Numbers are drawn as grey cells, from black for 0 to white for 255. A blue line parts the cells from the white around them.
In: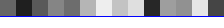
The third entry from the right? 145
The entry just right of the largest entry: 195
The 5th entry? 109
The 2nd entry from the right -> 230

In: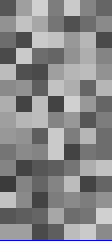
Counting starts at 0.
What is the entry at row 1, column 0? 146
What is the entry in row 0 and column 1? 159
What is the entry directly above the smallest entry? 132
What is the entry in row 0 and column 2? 208
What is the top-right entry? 101
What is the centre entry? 132
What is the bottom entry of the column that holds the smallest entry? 159
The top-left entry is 86
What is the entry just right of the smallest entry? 132
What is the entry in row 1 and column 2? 167
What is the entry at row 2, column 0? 109
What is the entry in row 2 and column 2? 202
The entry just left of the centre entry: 188

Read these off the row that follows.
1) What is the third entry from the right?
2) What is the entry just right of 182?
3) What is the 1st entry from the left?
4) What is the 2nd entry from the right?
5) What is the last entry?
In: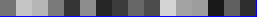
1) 25
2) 122
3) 116
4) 96
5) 46

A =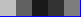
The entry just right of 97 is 25
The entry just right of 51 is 125
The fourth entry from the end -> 97
